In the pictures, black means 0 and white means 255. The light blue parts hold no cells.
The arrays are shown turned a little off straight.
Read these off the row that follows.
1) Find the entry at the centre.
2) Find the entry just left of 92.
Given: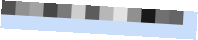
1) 92
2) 206

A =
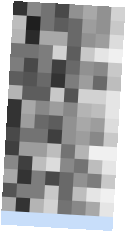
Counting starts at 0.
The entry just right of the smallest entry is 115
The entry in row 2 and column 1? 42
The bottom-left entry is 168
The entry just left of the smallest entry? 189
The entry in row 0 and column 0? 51
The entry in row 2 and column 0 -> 180
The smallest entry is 31
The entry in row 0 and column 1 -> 136
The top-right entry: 210
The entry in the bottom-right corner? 229
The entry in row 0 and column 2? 115

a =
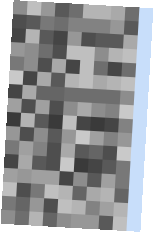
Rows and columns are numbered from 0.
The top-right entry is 110
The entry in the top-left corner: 141
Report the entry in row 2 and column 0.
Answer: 69
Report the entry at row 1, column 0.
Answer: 78
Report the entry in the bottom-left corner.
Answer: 141
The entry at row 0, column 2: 151
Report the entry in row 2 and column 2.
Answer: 89
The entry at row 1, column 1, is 89
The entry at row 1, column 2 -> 120
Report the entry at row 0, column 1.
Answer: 191
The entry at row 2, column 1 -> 180

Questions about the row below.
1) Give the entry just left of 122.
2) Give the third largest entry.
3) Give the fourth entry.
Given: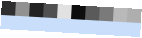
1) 90
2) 174
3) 80

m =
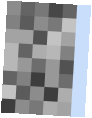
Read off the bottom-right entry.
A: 163
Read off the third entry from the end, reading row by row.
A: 120
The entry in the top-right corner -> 100
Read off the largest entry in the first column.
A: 195
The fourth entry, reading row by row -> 71
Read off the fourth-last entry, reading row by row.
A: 140
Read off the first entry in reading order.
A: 140
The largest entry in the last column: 195
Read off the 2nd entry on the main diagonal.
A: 91

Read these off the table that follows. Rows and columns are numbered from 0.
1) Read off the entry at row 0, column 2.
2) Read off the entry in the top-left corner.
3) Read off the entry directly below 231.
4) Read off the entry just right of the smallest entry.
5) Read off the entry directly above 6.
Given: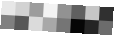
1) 156
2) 231
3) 128
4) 37
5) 96

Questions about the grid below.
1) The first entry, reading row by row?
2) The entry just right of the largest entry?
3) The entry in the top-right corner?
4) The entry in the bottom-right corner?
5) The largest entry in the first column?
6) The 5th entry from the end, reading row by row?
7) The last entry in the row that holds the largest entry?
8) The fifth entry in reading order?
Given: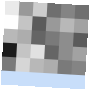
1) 234
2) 196
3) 111
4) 132
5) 254
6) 214
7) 162
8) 132

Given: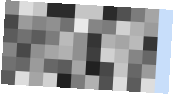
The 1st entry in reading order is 144
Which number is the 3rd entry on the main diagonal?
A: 92
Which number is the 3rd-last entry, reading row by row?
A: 221
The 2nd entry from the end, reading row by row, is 92
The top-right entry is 165
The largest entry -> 233
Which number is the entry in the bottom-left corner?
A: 92
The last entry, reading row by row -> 221
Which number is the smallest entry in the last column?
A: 53
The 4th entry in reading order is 43
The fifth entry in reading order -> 43
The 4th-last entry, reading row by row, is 81
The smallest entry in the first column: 72
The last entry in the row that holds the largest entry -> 155
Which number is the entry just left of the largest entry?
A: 113
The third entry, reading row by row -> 197
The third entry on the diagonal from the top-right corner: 165
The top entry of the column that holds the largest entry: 197

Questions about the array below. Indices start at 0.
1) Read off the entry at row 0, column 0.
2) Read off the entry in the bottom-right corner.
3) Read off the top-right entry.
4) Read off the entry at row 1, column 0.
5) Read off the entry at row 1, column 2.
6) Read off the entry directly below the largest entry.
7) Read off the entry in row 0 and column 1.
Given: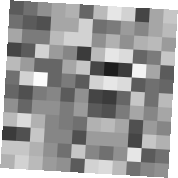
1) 91
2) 144
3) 198
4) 112
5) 80
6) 123
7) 112
